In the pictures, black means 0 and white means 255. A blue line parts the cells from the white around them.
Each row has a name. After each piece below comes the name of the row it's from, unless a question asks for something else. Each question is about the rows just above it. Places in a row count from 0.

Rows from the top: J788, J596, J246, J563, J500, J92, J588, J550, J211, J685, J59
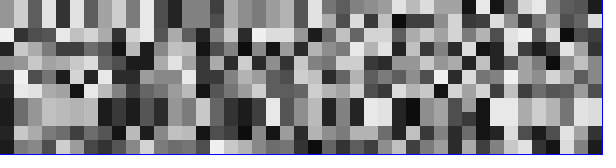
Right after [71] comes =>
[51]
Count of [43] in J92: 4
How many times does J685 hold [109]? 4

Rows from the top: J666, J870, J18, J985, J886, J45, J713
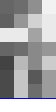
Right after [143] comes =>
[242]
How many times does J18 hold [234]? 3
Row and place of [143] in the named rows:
J666, 2

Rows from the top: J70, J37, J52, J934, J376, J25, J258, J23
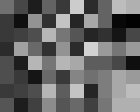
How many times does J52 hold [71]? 1
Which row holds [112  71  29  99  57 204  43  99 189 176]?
J70

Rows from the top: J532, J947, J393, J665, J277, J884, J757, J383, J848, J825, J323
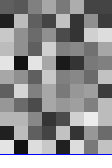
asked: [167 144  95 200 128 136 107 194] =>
J884
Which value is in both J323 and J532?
[121]
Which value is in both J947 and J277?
[52]
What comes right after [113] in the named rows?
[167]
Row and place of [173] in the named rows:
J532, 5

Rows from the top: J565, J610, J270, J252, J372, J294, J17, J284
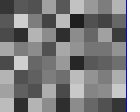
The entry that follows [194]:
[153]
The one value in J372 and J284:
[103]
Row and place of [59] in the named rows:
J270, 8

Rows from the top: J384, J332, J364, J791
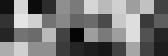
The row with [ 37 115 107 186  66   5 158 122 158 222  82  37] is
J364
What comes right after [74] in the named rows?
[200]
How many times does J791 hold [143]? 2
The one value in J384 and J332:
[208]

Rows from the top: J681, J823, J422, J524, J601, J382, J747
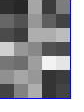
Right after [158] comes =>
[242]
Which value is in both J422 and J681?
[60]

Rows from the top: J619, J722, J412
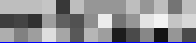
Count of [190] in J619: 7
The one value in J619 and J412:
[150]
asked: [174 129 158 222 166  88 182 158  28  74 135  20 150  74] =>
J412
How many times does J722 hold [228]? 1
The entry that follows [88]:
[182]

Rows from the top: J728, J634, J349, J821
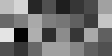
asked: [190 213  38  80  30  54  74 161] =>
J728
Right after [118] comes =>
[96]
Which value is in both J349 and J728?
[54]
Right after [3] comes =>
[175]
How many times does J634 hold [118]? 1
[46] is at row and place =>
J349, 3
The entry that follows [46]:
[140]

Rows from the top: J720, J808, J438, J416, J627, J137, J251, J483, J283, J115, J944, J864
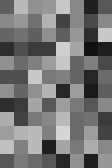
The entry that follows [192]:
[128]
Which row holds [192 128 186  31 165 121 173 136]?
J944
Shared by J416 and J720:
[31]
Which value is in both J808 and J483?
[136]

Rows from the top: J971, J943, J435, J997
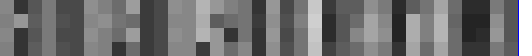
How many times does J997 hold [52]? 6
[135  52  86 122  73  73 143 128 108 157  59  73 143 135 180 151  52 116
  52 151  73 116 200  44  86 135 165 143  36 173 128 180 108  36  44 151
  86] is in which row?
J435
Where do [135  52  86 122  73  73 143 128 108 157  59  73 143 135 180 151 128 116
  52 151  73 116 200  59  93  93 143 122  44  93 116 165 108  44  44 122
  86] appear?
J971
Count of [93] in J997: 3
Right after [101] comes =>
[36]

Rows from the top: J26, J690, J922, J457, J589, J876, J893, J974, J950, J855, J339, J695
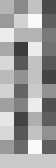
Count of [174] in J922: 0
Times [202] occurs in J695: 4
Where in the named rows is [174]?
J950, 2
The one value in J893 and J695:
[202]
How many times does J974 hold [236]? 1

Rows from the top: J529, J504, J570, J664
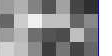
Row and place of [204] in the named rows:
J504, 1
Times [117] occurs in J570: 1
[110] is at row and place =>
J570, 2
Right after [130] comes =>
[84]
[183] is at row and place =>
J570, 1
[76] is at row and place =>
J570, 4
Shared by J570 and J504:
[191]

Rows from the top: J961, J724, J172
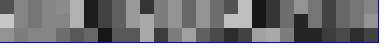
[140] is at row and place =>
J961, 4
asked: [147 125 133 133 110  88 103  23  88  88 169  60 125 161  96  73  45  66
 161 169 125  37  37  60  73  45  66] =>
J172

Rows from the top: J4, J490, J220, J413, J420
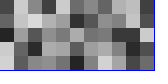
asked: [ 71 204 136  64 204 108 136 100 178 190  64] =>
J4
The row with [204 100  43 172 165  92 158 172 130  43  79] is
J413

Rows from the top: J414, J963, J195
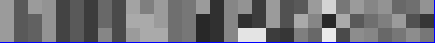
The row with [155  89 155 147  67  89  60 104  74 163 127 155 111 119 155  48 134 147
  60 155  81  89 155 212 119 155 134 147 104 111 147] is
J414
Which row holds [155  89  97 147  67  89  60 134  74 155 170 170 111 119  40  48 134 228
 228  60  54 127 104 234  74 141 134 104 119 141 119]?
J195
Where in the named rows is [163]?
J414, 9
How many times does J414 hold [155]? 7

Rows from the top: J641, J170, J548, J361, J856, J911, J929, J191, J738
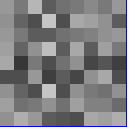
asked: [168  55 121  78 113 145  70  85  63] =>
J856
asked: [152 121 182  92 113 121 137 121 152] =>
J641
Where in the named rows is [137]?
J641, 6
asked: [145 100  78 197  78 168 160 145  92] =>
J170
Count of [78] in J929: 2

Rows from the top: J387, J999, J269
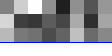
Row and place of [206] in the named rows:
J387, 1
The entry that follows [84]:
[151]
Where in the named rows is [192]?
J269, 5
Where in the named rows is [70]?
J999, 4

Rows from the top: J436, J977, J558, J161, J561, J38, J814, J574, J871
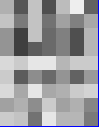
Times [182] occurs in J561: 1
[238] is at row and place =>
J436, 5
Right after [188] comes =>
[238]
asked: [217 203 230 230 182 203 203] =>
J561
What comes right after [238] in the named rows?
[98]

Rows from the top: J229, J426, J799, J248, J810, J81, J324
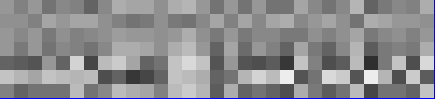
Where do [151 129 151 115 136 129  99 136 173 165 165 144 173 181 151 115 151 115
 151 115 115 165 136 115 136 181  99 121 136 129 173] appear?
J229
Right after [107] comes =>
[151]
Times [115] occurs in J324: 8
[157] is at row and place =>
J799, 8

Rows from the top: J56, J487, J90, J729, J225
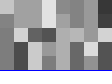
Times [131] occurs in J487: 2
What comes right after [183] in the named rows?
[153]

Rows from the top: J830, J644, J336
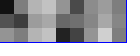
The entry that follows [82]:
[61]
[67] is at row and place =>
J336, 5
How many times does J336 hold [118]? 0
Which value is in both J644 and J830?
[156]
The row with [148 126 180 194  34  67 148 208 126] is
J336
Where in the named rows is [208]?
J336, 7
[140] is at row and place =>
J830, 6

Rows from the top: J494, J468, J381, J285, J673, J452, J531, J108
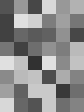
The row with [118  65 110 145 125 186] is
J285
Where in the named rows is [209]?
J468, 2

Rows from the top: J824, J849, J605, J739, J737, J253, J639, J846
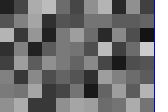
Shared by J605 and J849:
[78]
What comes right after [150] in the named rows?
[33]
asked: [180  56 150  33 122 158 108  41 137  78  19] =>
J605

